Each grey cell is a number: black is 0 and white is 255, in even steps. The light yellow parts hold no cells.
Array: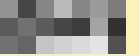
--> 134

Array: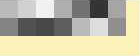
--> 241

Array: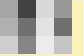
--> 217

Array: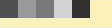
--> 120

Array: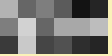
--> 126

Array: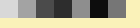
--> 75

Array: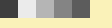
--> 181

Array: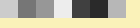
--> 151

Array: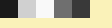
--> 249

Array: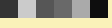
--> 86
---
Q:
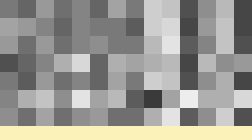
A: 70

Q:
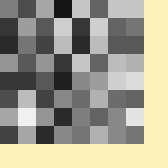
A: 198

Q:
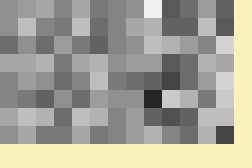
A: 98

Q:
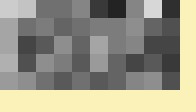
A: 47

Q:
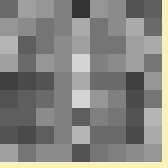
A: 94

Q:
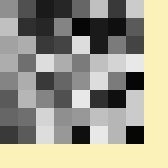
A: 203

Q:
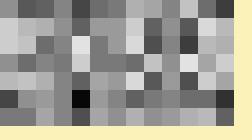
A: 61

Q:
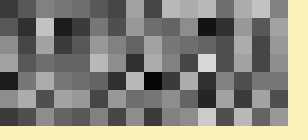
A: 129
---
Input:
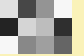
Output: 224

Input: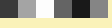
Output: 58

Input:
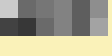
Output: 203

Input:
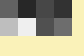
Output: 98

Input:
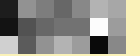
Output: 29

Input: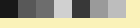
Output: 24

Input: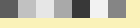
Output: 93

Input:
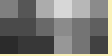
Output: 127
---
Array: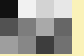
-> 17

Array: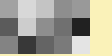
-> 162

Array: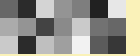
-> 103

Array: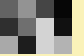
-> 99

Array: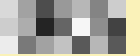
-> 217

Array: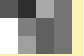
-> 87

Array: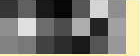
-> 53

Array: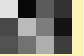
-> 225
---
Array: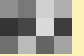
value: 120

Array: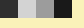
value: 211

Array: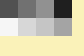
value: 113

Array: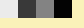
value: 57

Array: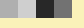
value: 207

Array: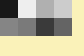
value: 238

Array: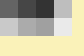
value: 70
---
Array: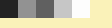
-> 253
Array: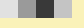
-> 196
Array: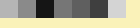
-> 212
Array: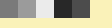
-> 76
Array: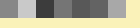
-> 168
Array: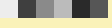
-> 86
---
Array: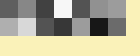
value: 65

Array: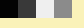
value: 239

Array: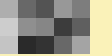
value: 83

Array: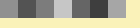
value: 124

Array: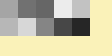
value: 102

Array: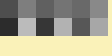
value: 96

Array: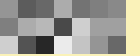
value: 104
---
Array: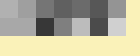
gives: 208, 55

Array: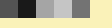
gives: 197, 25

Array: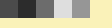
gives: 222, 44

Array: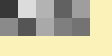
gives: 220, 55

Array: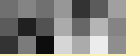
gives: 236, 13

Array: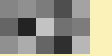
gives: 195, 35

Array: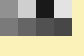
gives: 227, 25

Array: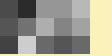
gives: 205, 43
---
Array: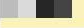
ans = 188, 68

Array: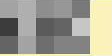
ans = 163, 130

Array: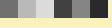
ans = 112, 42

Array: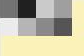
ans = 115, 85

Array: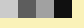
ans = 203, 16

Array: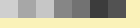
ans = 207, 82

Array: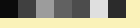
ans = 11, 43

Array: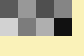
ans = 90, 17
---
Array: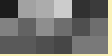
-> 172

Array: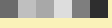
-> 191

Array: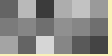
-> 194

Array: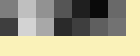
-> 191

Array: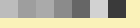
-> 188

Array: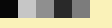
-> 143
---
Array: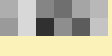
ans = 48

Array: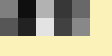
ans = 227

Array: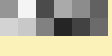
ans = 129

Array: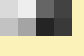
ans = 36

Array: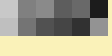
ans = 81

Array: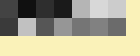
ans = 86

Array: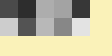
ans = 184

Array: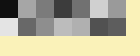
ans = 142

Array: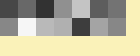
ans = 185
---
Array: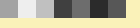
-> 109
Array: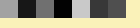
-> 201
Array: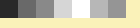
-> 255
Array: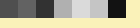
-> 218
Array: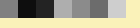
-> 139
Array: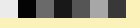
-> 85
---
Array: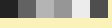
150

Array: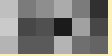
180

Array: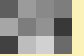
189

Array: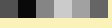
203

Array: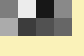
60

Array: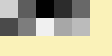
240

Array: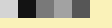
121
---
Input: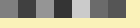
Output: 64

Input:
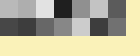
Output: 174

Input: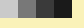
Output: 120

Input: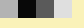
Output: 8

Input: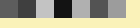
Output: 63

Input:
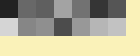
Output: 104

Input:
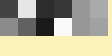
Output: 230

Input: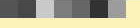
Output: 72
